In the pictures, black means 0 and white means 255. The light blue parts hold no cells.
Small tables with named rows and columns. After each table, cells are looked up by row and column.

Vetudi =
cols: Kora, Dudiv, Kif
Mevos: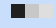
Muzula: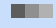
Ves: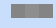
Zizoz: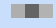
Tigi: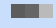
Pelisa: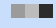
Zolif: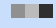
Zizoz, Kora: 174
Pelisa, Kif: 44
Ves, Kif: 132
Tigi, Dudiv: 102
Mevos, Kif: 222
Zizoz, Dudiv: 100
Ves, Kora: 132
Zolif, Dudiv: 187
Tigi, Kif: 186
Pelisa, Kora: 155
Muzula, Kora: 93
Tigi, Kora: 92
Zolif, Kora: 144
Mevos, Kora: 31
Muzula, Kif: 177
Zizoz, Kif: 178

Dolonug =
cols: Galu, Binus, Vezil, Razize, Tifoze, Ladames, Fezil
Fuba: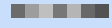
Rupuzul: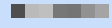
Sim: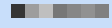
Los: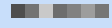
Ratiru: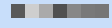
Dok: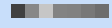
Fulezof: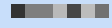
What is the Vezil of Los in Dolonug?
201
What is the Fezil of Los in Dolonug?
118
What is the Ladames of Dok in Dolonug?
120
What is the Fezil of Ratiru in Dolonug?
118
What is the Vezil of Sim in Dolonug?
191
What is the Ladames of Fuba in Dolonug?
104
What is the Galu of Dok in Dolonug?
64
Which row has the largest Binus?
Ratiru

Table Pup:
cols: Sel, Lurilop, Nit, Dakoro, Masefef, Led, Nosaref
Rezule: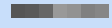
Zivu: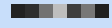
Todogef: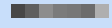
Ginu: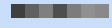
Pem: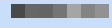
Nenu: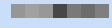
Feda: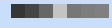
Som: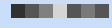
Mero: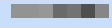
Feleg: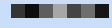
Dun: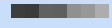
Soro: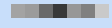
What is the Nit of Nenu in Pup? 152
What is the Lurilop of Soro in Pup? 155
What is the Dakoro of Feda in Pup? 196
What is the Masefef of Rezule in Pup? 146
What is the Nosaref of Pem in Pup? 146
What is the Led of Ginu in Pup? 144
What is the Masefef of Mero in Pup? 115
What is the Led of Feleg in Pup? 110
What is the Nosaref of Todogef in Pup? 175
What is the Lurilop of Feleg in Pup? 13

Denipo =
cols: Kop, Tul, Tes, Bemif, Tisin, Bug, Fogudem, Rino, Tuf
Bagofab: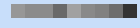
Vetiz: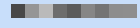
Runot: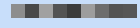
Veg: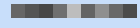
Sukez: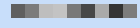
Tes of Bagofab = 139
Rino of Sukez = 52
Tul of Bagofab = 139
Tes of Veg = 71
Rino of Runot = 83
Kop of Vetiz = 72
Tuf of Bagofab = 51
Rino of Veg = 104
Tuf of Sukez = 124
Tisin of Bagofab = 161
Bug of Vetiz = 134
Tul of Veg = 84
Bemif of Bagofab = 105
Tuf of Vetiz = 142
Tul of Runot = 73

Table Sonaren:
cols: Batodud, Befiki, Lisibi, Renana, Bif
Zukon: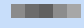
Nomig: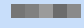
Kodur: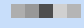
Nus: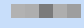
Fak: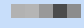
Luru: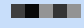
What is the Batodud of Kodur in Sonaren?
174
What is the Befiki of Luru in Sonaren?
8
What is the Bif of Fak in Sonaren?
140
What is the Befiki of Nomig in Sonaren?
128
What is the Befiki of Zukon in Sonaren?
108
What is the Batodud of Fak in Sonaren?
178
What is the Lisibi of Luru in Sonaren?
148
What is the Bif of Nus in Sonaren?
158
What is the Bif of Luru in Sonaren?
147
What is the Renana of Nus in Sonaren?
174
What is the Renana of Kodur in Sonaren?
208
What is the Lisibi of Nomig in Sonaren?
155
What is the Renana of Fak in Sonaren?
75
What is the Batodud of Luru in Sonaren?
63
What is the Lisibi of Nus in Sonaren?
123
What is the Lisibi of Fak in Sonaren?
153
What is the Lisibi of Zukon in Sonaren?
96
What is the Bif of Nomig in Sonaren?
138
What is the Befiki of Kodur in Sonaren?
152

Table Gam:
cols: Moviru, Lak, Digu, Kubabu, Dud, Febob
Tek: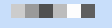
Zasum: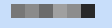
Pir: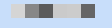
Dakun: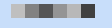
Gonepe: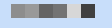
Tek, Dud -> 253
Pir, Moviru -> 213
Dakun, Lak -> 130
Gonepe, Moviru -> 141
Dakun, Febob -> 64
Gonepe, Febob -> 64
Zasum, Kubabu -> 160
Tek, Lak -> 154
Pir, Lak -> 135
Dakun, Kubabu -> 148
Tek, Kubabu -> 188
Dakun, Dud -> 184
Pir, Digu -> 91
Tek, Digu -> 80
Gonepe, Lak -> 153
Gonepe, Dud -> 215
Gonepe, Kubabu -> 115
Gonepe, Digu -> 100

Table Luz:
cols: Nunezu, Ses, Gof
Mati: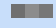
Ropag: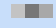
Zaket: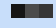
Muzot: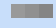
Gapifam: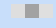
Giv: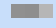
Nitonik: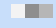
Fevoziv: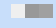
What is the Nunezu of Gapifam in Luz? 222
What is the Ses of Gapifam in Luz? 162
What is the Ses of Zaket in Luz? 75
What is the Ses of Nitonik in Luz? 142
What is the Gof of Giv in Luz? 182
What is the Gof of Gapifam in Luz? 223
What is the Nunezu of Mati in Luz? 111
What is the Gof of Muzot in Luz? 133
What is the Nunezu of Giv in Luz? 144
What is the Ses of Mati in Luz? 140
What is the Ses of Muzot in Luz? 144
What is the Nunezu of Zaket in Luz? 21
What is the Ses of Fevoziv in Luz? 152
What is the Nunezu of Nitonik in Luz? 243
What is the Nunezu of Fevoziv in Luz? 239
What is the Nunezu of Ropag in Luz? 195
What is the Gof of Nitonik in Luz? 182
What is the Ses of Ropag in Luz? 119
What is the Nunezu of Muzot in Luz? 153
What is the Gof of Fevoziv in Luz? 160
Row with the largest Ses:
Gapifam

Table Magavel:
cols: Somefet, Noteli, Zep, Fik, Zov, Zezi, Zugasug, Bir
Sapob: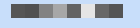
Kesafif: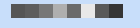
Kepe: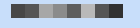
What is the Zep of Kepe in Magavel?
167
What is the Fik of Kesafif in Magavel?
175
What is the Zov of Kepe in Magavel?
93
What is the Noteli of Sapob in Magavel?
80
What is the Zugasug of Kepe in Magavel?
85
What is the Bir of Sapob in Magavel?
84
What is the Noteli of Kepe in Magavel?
85
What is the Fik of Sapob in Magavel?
167
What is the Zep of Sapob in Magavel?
130

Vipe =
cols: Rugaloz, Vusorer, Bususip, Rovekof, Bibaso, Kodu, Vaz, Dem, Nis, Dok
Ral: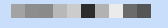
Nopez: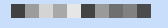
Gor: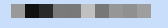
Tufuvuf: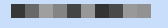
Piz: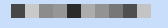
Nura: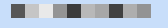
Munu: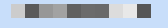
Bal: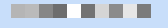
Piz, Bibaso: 43
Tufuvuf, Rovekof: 132
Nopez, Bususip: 212
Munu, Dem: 220
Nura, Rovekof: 148
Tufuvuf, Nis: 153
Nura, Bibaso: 59
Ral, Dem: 235
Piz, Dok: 196
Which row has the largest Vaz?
Bal

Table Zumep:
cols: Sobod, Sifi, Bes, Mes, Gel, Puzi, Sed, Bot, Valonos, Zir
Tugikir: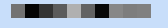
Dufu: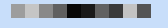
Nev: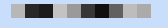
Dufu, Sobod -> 157
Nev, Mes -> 195
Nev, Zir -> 171
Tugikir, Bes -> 51
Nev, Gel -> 154
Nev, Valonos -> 189
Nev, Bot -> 97
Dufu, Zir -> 84
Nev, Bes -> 27
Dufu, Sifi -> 197
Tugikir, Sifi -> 5
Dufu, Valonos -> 195
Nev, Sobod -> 183

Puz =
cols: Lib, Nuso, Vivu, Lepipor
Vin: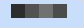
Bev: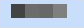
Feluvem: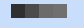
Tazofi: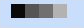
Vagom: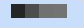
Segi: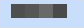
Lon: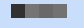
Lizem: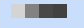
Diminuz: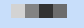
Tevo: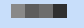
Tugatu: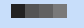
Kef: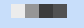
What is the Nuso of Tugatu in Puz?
84
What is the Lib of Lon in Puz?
49
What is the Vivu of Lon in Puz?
105
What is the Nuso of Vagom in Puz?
77
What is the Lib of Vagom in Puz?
37
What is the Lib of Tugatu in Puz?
34
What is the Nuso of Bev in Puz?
108
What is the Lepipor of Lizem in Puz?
65
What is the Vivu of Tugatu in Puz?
97
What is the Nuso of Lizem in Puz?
130
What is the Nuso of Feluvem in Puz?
75
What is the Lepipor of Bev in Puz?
127
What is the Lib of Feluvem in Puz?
48
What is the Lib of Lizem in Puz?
212
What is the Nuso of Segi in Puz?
86
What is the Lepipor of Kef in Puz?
81
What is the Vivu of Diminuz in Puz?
50
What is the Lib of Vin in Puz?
45
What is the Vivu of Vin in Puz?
113

